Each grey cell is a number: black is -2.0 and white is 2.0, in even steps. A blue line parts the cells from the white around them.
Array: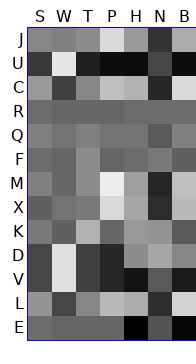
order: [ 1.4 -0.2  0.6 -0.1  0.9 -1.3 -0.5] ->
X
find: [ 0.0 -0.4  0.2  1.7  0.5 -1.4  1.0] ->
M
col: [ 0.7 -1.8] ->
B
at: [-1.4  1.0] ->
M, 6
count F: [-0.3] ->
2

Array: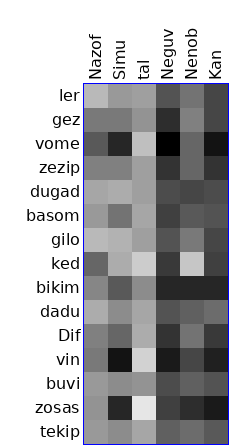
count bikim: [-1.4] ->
3
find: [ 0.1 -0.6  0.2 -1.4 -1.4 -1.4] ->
bikim
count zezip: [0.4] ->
0

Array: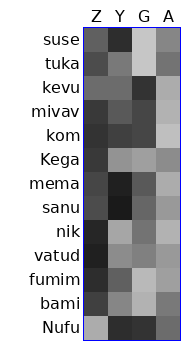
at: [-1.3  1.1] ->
suse, 2
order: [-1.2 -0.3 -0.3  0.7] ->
kevu
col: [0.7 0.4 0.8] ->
A
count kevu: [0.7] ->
1
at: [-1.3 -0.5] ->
fumim, 1
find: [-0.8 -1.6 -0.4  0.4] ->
sanu
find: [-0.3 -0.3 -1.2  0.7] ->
kevu

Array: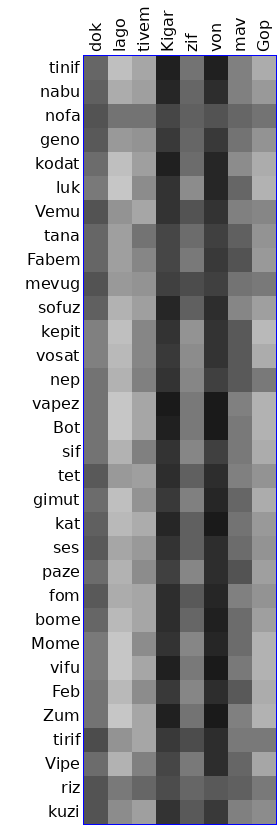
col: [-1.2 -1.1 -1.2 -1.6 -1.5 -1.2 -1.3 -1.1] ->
Kigar
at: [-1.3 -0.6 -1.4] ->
fom, 4

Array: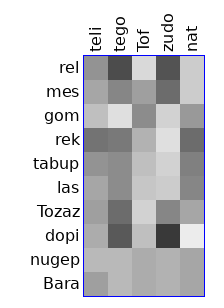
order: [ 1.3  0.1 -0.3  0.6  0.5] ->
Tozaz
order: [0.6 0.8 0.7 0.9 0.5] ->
Bara
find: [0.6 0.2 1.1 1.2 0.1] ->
las
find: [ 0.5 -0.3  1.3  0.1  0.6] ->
Tozaz
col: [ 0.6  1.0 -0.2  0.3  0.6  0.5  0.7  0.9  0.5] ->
teli

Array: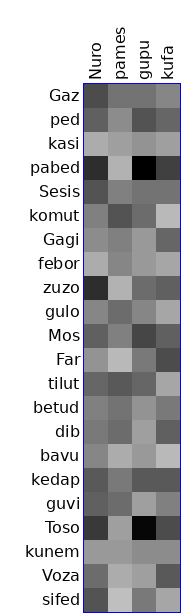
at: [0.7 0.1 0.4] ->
febor, 1
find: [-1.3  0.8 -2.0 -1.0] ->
pabed
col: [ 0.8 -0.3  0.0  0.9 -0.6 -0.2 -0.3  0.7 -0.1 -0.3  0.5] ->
pames
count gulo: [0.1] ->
2
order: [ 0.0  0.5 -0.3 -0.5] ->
guvi
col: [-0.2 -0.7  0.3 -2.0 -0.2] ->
gupu
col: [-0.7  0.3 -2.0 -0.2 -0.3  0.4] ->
gupu

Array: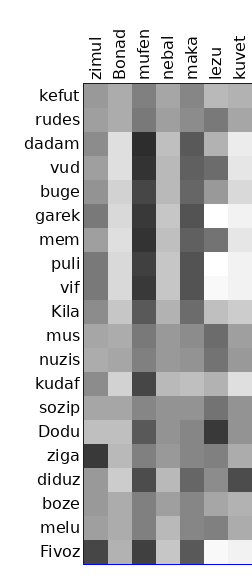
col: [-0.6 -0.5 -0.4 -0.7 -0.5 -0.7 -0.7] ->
maka
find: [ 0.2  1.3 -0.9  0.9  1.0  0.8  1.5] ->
kudaf
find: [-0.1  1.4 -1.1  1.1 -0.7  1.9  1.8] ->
vif
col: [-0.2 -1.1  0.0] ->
lezu
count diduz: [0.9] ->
1

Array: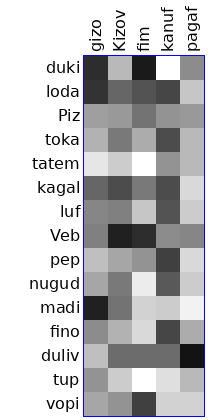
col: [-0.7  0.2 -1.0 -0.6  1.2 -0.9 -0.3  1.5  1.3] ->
kanuf
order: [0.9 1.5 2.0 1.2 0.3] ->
tup
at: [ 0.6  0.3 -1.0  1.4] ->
pep, 2
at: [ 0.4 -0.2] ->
Piz, 2
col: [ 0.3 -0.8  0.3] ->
kanuf
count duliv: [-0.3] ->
3

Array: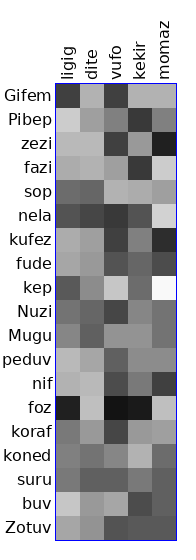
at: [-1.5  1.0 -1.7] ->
foz, 1
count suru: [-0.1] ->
2
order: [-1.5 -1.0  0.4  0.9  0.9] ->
zezi
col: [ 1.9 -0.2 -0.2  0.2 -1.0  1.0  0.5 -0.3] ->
momaz
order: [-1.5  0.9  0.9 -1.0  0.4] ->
zezi
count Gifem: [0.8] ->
3
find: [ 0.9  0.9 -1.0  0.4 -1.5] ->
zezi

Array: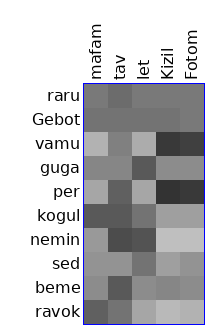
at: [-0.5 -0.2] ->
ravok, 1
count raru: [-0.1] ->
4
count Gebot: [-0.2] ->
4
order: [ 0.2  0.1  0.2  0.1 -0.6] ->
guga
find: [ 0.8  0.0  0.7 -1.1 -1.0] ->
vamu

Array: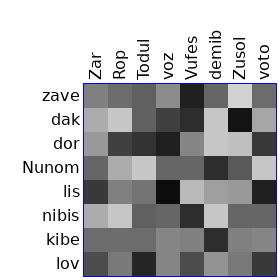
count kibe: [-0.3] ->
3
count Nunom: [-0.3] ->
0
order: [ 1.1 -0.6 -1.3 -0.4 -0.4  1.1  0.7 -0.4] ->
Nunom
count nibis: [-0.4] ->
3
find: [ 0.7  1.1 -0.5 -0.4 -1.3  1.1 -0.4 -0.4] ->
nibis
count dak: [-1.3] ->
1
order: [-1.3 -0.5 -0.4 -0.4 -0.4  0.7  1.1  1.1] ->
nibis

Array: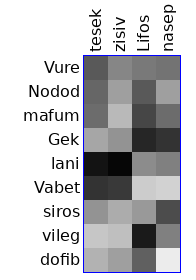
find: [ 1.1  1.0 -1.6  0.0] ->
vileg
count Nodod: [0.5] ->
2
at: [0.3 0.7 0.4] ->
siros, 1
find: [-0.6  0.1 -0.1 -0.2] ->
Vure

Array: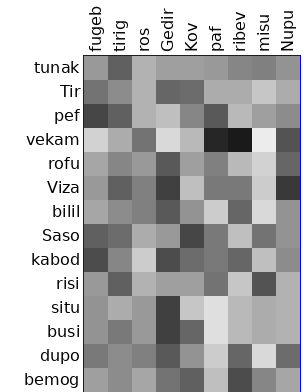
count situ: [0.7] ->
2
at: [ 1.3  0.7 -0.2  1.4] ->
vekam, 1

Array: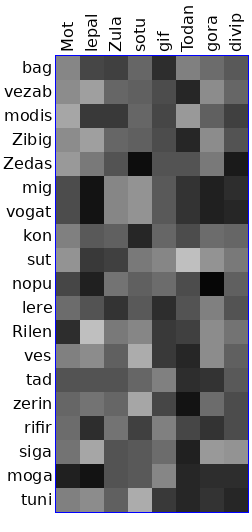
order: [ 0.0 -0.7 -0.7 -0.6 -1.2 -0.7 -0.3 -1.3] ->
lere
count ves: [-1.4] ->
1
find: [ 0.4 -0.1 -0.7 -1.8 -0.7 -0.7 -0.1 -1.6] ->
Zedas
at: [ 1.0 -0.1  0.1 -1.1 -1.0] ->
Rilen, 2
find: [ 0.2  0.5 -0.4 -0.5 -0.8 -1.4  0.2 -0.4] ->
vezab
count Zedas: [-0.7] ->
3

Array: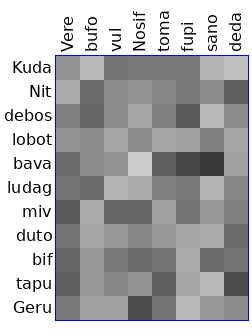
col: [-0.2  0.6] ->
fupi
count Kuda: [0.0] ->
0
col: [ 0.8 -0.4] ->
vul
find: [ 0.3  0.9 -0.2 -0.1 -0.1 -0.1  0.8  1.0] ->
Kuda
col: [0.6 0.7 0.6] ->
fupi
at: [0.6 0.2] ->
lobot, 3

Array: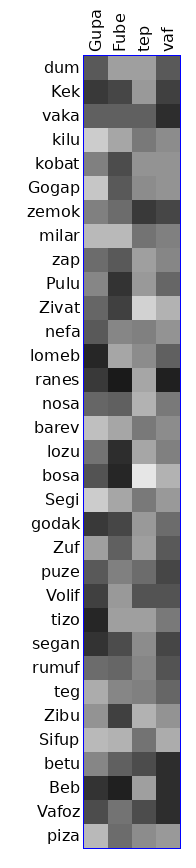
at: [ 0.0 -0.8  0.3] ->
kobat, 1
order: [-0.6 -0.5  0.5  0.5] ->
Zuf
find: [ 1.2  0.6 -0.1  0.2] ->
kilu
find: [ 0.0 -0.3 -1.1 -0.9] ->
zemok
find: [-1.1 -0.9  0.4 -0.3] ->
godak

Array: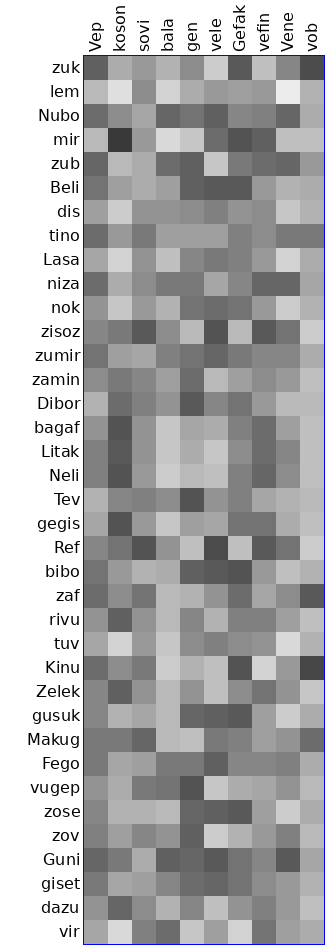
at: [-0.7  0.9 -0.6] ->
zisoz, 6
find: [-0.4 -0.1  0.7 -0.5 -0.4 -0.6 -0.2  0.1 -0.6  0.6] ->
Guni
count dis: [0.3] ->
3
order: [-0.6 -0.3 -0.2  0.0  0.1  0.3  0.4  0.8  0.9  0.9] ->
Dibor
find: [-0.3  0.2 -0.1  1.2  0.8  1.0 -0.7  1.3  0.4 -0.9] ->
Kinu
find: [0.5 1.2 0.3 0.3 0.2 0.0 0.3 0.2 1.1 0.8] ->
dis
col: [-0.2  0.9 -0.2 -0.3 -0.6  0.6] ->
gen

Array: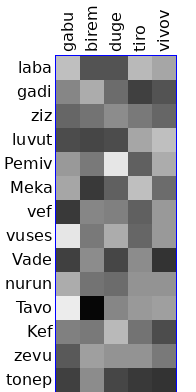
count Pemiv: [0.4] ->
1
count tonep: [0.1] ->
0
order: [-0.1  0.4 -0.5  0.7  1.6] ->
Pemiv
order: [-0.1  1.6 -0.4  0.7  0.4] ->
vuses

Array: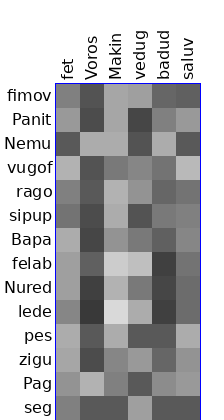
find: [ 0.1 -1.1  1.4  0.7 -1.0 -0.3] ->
lede
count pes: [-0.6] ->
3
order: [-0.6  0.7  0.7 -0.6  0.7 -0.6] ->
pes
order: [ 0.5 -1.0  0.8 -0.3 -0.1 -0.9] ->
Nured
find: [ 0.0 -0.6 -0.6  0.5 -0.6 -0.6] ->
seg
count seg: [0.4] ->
0
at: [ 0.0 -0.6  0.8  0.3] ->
rago, 1

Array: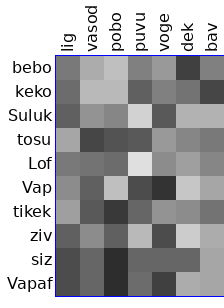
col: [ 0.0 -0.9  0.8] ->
bav
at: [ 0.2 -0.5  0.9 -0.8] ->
ziv, 2
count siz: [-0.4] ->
4

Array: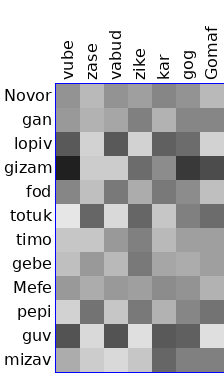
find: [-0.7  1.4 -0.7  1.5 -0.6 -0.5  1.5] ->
guv
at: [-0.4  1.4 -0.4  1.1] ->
totuk, 2
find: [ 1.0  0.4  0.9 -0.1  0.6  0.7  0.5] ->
gebe
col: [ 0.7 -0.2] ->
zase
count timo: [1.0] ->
0
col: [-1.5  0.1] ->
vube

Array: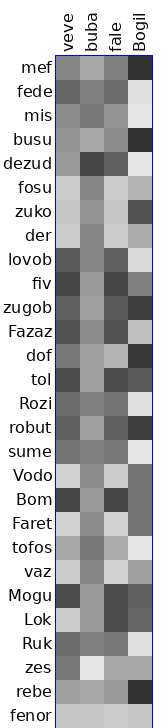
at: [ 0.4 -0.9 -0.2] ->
Bom, 2
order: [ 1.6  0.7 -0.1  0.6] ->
tofos
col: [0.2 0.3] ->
veve
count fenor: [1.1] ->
3
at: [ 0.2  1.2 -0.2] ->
Vodo, 2
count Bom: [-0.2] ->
1

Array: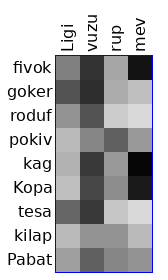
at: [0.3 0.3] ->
kilap, 2
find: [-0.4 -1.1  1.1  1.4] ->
tesa
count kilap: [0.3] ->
2
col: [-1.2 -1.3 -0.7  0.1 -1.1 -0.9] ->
vuzu

